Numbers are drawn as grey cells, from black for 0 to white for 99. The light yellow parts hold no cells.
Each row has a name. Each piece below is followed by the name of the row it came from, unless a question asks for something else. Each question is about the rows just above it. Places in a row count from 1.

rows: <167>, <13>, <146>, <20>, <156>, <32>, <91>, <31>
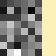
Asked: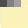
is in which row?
<20>
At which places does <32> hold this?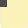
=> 1 3 4
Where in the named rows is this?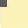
<167>, 3
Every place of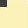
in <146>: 1 2 3 6
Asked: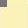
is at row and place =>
<31>, 4

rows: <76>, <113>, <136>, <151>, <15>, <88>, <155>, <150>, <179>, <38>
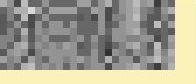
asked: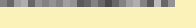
<155>
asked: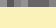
<88>
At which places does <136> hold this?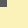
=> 1 3 12 22 23
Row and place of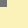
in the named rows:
<113>, 22

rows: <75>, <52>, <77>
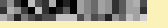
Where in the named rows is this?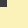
<52>, 4
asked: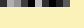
<52>

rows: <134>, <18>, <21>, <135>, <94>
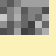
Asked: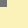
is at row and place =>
<134>, 1
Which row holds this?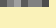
<18>
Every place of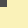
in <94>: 1 5
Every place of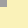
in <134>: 4 5 6 7
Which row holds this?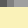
<134>
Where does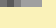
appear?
<134>
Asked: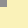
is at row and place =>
<135>, 1

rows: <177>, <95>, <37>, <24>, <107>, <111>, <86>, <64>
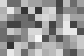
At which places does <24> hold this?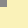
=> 9 12
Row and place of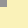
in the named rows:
<111>, 8
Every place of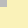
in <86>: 4 7 8
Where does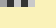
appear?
<95>
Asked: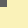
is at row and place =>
<111>, 2
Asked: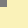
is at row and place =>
<24>, 1

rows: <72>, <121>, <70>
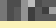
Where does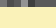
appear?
<70>
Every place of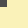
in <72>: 2 3 6
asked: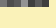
<121>

